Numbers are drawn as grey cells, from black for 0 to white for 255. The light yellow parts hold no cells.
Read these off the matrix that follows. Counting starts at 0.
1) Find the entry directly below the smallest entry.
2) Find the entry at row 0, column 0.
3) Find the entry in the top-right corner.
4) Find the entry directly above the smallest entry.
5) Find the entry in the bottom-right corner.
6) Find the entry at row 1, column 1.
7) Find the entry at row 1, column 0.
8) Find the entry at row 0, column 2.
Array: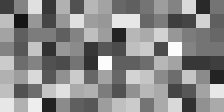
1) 95
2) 62
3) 116
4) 131
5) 170
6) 21
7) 191
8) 224

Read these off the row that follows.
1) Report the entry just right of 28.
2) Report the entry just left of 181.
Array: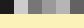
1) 204
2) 154

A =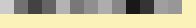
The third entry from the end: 52
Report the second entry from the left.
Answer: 113
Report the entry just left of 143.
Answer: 120
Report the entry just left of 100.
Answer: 66

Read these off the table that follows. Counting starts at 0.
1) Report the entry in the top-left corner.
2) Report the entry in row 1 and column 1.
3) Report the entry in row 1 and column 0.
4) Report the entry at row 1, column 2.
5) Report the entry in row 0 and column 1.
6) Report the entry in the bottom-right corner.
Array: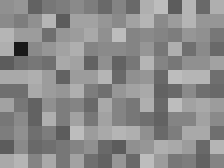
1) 144
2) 125
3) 138
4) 144
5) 150
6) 132

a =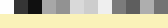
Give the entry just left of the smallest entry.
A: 53
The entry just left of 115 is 174
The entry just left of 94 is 123
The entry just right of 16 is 167
